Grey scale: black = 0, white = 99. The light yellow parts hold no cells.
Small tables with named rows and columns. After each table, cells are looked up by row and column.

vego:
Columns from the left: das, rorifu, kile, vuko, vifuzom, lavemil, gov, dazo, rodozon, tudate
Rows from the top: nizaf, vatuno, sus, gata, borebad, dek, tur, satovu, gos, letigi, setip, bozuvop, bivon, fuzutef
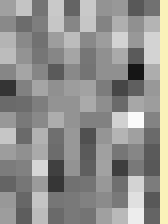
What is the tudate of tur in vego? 61
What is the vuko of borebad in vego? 35
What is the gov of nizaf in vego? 57
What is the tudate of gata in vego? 82
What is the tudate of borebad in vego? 67
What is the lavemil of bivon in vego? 50
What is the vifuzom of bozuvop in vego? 44
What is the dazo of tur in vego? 41
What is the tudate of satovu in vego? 51
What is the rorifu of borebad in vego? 64
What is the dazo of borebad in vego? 56
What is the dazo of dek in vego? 27
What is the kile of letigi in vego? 66
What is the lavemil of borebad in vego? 45
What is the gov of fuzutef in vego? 62
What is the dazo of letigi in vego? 46
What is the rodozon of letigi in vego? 52
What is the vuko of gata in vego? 52
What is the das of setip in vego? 48
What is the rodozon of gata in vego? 35
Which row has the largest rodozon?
satovu

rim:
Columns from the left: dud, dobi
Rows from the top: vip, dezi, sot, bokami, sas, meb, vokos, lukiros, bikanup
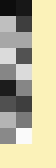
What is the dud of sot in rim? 65
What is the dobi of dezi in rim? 24
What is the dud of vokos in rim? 31
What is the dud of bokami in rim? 85
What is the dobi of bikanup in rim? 97
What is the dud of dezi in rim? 74
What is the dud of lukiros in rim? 70
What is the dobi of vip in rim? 9
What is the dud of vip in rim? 5
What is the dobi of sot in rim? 65
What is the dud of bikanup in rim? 53
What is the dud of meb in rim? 11
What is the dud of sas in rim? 52
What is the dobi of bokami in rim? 32
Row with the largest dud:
bokami

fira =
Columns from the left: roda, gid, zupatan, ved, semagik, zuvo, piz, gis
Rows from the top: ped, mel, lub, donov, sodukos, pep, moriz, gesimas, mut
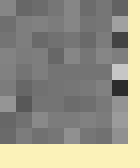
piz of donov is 52
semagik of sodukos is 45
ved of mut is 46
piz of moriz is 47
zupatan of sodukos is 49
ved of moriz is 45
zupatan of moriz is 45
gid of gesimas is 44
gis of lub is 26
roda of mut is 41
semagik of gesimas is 48
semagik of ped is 52
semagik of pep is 46
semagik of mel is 52
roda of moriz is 58
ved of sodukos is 45

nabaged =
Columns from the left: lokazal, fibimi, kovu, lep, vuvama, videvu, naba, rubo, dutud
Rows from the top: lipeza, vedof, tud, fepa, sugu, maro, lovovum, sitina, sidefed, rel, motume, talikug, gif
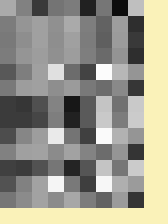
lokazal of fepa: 48
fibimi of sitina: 23
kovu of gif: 63
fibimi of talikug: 50
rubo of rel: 58
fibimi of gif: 54
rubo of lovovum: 44
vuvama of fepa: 61
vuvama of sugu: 42
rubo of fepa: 57
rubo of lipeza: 5
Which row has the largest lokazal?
lipeza

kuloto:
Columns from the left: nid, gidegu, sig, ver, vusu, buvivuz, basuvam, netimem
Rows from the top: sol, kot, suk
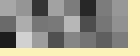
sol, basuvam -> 48
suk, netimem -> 48
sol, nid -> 65
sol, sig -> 20
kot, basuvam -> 46
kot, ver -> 47
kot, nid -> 41
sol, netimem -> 59
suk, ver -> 31
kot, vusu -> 71
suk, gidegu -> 81
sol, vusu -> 48
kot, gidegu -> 67

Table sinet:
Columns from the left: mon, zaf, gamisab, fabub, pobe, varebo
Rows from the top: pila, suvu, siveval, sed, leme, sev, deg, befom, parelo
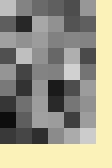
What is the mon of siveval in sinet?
62
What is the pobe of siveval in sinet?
52
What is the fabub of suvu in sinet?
56
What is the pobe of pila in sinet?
30
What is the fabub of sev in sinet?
10
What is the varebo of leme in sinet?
45
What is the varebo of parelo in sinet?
79
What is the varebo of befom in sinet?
61

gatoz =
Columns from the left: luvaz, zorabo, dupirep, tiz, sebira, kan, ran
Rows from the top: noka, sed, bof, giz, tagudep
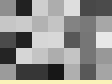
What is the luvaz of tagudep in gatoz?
60
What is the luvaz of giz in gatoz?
14
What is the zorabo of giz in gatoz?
83
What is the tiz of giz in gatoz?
67
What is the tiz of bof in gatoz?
84
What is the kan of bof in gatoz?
46
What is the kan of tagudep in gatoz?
34
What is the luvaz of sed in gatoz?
77
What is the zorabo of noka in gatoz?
13
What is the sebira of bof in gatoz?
34
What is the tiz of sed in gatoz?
76
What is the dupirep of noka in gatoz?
80
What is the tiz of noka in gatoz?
67
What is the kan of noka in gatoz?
28
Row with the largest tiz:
bof

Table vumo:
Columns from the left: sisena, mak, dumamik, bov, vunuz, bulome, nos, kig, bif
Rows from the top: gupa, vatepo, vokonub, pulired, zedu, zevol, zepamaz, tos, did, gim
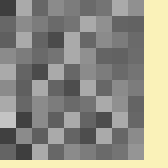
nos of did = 66
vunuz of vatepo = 45
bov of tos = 37
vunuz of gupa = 48
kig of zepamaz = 56
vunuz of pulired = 66
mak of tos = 25
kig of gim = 45
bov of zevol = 39
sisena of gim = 39
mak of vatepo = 54
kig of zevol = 54
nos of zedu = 48
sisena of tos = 76
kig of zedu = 41
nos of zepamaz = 66
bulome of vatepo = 66
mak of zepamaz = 40

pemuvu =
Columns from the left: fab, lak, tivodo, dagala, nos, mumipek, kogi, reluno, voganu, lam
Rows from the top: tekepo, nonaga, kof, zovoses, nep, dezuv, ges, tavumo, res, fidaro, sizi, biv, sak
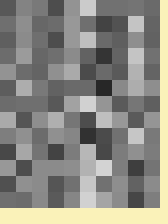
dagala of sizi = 54
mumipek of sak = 81
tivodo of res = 42
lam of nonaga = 39
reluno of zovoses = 39
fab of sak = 43
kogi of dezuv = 15
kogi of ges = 58
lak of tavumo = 33

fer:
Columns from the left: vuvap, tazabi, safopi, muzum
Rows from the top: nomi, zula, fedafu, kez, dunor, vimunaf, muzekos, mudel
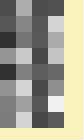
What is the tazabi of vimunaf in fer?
83
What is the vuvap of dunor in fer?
19
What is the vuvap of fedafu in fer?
19
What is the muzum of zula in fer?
83
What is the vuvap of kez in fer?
58
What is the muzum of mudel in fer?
35
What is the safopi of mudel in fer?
27
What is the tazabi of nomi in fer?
67

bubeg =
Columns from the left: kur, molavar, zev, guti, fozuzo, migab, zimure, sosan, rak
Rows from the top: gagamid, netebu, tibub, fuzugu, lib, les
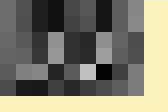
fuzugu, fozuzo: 19
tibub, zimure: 55
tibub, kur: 40
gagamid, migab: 33
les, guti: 25
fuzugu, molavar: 38
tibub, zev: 20
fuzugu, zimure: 61
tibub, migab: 15
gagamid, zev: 12
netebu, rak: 53
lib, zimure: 2
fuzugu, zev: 21
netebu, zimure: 8
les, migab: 23
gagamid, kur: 42
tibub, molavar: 34
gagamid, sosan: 36
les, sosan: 36
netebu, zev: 12
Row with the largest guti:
fuzugu

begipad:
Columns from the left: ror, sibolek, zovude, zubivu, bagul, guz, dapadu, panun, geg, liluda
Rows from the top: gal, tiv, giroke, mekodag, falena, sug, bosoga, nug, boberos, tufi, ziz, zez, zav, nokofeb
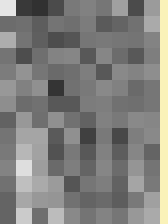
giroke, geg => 45
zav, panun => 36
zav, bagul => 44
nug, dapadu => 50
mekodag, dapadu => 52
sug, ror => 59
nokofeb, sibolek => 79
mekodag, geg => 34
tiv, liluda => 66
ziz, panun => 42
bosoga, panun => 44
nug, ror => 38
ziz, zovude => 61
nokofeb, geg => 59
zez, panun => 38
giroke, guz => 46
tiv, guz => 48
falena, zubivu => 41
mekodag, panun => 42
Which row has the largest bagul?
boberos

